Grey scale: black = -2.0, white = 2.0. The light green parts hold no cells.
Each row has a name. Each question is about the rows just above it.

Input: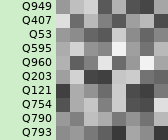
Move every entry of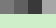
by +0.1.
[ 0.0 -0.4 -1.0  0.7]
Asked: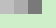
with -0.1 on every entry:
[ 0.9  0.6 -0.2]
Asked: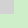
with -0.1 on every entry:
[1.2]
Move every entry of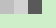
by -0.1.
[ 0.9  1.2 -0.7]
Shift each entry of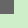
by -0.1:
[-0.5]

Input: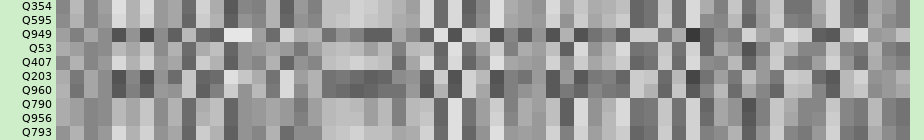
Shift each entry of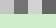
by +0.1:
[ 1.2 -0.1  1.4 -0.3]
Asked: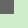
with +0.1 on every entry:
[-0.3]
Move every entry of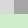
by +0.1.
[1.5 0.7]

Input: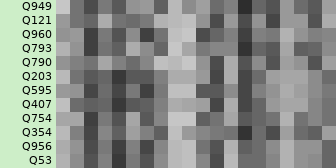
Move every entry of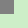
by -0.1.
[-0.1]
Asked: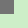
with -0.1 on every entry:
[-0.3]
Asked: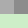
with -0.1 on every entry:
[0.6 0.1]
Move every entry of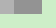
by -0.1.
[0.7 0.2 0.2]
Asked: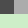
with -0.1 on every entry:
[-0.9  0.6]
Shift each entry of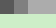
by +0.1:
[-0.5  0.1  0.8  0.8]
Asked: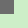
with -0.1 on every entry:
[-0.4]

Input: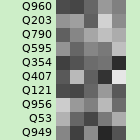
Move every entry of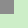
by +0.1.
[0.3]
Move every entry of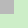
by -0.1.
[0.8]
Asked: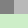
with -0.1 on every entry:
[-0.1  0.8]
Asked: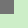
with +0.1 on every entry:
[-0.1]
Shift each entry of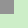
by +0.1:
[0.4]
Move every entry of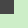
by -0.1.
[-1.0]

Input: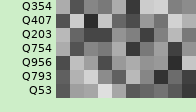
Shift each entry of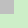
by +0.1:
[1.1]
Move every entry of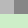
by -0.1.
[0.8 0.0]
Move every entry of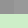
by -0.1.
[0.2 0.3]
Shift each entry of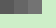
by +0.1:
[-0.5 -0.3 -0.1]

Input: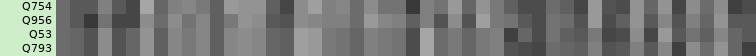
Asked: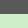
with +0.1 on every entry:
[-0.5 -0.5]
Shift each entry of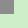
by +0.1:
[0.3]
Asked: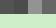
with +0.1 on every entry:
[-0.6 -0.7  0.4 -0.3]

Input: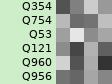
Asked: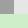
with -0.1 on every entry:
[0.4 1.5]
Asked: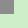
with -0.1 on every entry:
[0.1]
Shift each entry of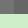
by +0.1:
[-0.1 -0.3]
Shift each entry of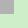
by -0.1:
[0.7]
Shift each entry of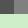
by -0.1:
[-0.8 -0.1]
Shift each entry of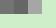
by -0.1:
[-0.3 -0.5  0.5]

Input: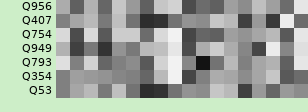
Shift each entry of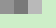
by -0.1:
[ 0.2 -0.2  0.8]
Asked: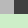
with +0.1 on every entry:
[ 1.0 -0.9]
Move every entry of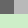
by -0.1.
[-0.5  0.8]
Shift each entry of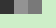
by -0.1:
[-1.3  0.2 -0.2]
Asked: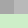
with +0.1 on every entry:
[0.7 1.0]
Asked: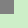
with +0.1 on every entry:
[0.1]
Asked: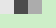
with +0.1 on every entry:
[ 1.7 -0.7  0.8]

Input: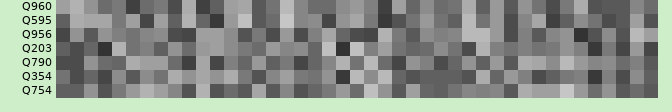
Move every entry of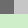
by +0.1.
[-0.2  1.2]
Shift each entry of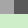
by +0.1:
[ 0.7 -0.5]
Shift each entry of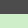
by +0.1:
[-0.7 -0.7]

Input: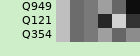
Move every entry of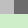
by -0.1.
[ 0.9 -0.4]
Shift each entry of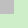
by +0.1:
[1.1]

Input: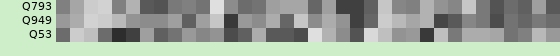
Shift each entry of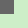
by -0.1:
[-0.5]
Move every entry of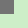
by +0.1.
[-0.1]
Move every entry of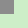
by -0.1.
[0.1]
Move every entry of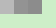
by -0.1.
[0.8 0.2 0.1]

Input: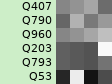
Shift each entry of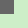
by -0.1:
[-0.5]
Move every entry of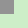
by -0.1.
[0.2]
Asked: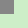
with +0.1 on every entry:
[0.2]

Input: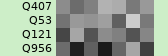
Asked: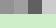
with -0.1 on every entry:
[ 0.2  0.4 -0.6  1.1]
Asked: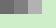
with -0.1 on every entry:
[-0.4 -0.1  0.7]
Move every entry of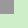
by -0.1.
[0.3]
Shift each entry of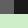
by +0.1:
[-0.4 -1.5]
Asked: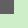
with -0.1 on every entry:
[-0.6]
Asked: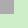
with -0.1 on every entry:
[0.6]
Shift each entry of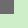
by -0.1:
[-0.4]

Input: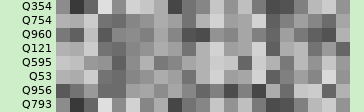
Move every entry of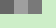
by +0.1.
[-0.3  0.6  0.0]
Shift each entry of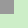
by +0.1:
[0.5]
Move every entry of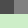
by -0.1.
[-0.9 -0.1]
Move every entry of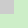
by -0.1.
[1.1]

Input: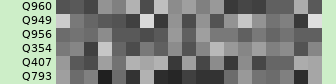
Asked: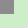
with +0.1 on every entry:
[0.3]
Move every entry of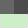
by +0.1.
[-0.3 -0.7]
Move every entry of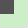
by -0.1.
[-0.8]
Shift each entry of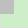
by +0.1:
[1.1]
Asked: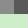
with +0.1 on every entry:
[ 0.3 -0.5]
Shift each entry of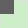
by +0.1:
[-0.4]
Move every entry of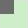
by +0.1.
[-0.2]

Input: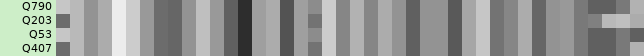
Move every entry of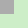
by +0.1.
[0.8]
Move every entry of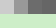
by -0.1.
[ 1.1  0.3 -0.4 -0.5]
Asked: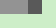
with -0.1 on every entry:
[ 0.2  0.2 -0.7]
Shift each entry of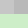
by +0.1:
[1.2 1.0]

